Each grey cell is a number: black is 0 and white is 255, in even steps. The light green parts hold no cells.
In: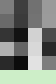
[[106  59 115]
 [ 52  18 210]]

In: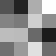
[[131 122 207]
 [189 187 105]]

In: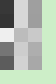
[[ 52 215 158]
 [239 188 201]]

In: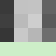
[[ 63 186 206]
 [ 54 200 182]]

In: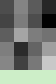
[[ 68 124  77]
 [ 94 165 125]]

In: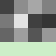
[[121 226  64]
 [101 158  85]]

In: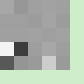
[[159 159 156]
 [160 160 162]]

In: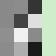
[[137  67 223]
 [143 240 138]]

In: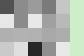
[[231 139 232]
 [176 178 177]]
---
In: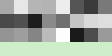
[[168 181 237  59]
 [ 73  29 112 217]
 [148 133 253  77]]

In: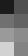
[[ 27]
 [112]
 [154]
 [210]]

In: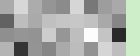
[[170 172 139 120 169]
 [ 98 170 197 193 134]
 [143 147 150 252  41]
 [180 148 170 146 189]]

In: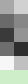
[[168]
 [106]
 [ 58]
 [110]
 [247]]

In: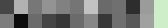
[[ 70 119 129 194 112 155]
 [125 107  55 135 111 161]]

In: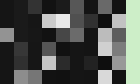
[[ 21  51  27  20  19]
 [ 21  22 233  49 194]
 [147  23  71  20  93]
 [ 21  22  17  20 124]
 [ 21  22  43  34 152]
 [ 21 118  17  20  19]]

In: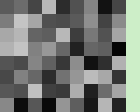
[[ 91  69  44 132  70]
 [124 166  76 143 138]
 [168 100 184 120 165]
 [178 129 103 102   4]
 [ 84 133  55  17 177]
 [ 72 103 114 187  52]
 [ 87 192  58  32 165]
 [136  87 149  24  34]]
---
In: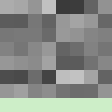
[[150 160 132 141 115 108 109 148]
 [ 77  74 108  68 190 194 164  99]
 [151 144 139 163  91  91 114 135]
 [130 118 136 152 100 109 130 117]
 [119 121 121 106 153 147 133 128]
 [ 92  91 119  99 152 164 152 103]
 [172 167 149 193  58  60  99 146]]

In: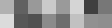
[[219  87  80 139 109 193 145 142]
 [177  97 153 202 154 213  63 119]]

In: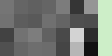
[[ 80 102 110 108  69 182  17]
 [ 66 114 125  97  73 211  44]
 [114  93  89 112 100  79  77]
 [117 101  96 101 124  53 149]]

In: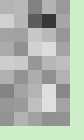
[[147 179 161 145 146]
 [151 154 191 223 163]
 [132 164 180 222 135]
 [176 147 173 144 178]
 [205 202 151 182 190]
 [171 145 209 220 163]
 [163 161 199 185 150]
 [208 183  93  55 166]
 [180 185 129 179 154]]

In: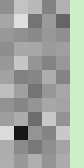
[[174 153 175 148 172]
 [173 139 121 143 163]
 [219  23 148 132 200]
 [158 172 109 200 147]
 [146 134 148 167 163]
 [190 160 116 150 167]
 [162 129 134 173 132]
 [152 198 149 131 152]
 [142 168 167 155 159]
 [152 144 138 152 143]
 [166 223 116 154 101]
 [143 195 185 130 176]]

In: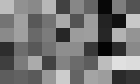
[[ 93  98  90 152 204 100 164 157  42  52]
 [ 63 123 171  66 131 107  93 189 224 220]
 [ 45 109  88 115 142 141  56   3  44 137]
 [138 160 105 124  38 156 158  38 179 148]
 [116 161  88 115 170  83 157  35  16 200]
 [190 145 137 183  65 135 100   7 126  83]]

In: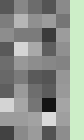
[[ 66 138 155  82 141]
 [156 156 162 218 159]
 [212 166 117  19 165]
 [ 94 154 110  92 153]
 [104 123  90  84 150]
 [109 152 141 135 131]
 [ 89 213 169  94 144]
 [141 123 123  59 156]
 [125 182 144 156 117]
 [ 87 135 108  84 138]]

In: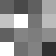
[[254 112 130  48]
 [ 96 132 125 141]
 [195 255 117 188]
 [ 97  73  95 169]]

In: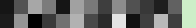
[[ 28 149   2  58 113 178  73  42 227  17  63 185  62]
 [ 22  83 167 123  21 161 121  62 140  81  56  30  97]]
